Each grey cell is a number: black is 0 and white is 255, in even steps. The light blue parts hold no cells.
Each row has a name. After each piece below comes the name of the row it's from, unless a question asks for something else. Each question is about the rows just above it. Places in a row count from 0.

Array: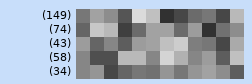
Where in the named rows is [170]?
(43), 11
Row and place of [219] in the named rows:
(149), 4
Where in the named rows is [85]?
(149), 3
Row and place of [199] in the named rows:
(74), 1
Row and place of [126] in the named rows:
(43), 8
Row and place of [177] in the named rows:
(58), 7

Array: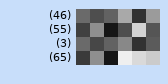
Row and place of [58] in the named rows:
(65), 0
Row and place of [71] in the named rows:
(3), 1
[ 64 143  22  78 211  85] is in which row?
(55)
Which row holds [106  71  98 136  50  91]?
(3)

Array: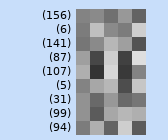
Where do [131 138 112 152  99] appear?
(156)
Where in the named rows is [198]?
(5), 4
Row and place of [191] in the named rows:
(6), 1
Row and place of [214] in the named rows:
(107), 2
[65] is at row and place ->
(87), 3

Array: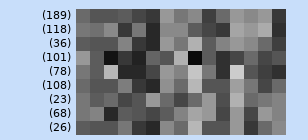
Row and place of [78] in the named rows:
(23), 10
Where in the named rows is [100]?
(101), 5
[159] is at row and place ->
(108), 11
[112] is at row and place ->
(118), 1
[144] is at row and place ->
(108), 6
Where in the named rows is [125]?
(108), 3

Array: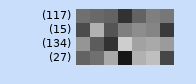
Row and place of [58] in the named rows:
(15), 6
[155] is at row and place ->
(134), 6
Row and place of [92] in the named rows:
(134), 1

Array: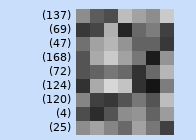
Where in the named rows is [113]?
(47), 0
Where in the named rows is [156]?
(4), 6
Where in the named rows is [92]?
(137), 1
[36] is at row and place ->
(69), 3

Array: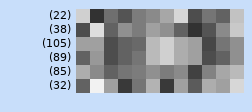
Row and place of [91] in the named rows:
(32), 8
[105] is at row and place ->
(105), 4
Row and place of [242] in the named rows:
(32), 1
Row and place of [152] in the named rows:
(89), 1
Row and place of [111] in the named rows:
(22), 2
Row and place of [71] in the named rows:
(105), 9
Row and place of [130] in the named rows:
(85), 9

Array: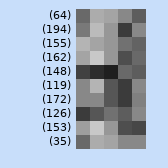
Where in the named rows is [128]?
(172), 4
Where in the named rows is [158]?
(153), 0
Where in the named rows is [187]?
(194), 1
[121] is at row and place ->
(194), 0

